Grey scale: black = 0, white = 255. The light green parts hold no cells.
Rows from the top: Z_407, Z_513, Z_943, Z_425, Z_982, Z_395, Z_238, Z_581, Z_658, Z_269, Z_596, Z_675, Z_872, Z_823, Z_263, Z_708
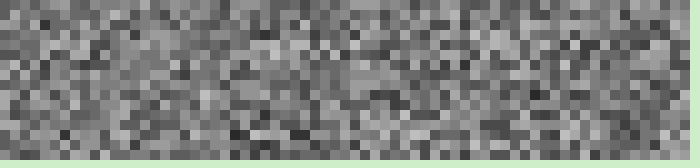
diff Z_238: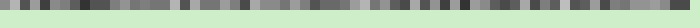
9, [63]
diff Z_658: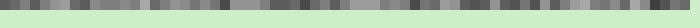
24, [138]
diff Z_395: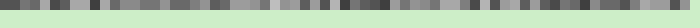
11, [156]
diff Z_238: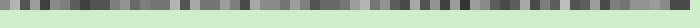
14, [117]
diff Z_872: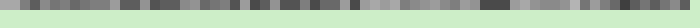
61, [138]
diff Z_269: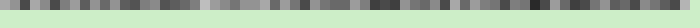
24, [105]
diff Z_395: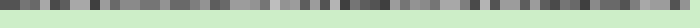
52, [168]

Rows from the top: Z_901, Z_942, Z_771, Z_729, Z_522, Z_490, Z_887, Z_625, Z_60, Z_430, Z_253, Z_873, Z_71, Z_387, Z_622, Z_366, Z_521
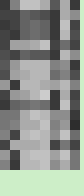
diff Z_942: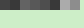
2, [67]
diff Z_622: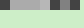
7, [118]
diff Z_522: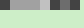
4, [171]
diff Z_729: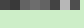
6, [57]
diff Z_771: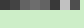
8, [67]
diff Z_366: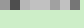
2, [67]
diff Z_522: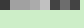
1, [67]

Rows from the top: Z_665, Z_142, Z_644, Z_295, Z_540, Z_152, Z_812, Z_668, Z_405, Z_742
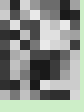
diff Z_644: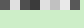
4, [70]
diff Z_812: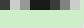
2, [193]
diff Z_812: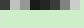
5, [25]
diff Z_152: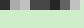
6, [47]
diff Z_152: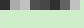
4, [70]

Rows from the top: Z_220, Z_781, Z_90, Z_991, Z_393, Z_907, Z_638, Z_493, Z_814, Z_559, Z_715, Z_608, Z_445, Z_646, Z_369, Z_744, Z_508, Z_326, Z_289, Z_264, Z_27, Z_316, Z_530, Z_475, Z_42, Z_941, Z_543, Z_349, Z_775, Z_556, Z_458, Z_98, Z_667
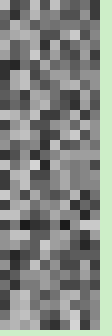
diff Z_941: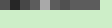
6, [103]
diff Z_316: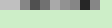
7, [134]

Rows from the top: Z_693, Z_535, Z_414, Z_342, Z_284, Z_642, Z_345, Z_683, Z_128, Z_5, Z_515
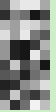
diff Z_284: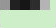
4, [56]
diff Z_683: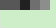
2, [99]
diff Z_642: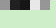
5, [141]
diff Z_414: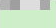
4, [210]
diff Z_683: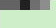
1, [87]
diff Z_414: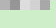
2, [159]
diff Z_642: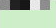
1, [150]

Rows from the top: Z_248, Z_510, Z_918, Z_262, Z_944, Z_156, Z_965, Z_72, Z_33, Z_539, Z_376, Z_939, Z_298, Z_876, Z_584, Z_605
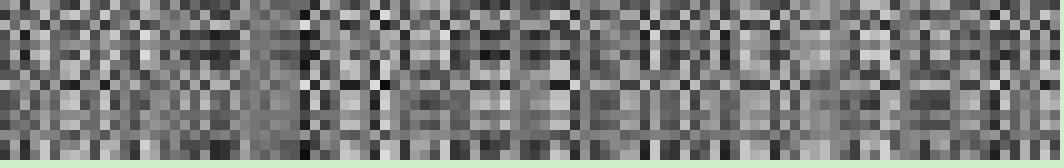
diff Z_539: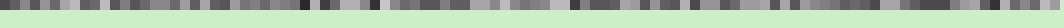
84, [127]
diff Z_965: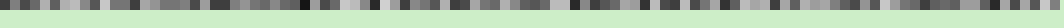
16, [157]
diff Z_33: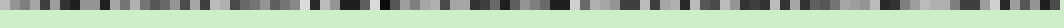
22, [176]
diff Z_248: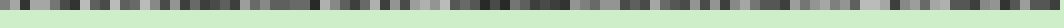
75, [157]
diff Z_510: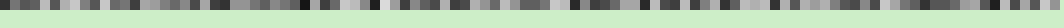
83, [166]
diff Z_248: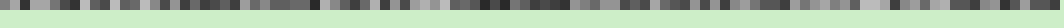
46, [86]
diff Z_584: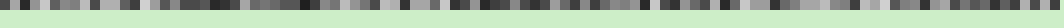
70, [95]

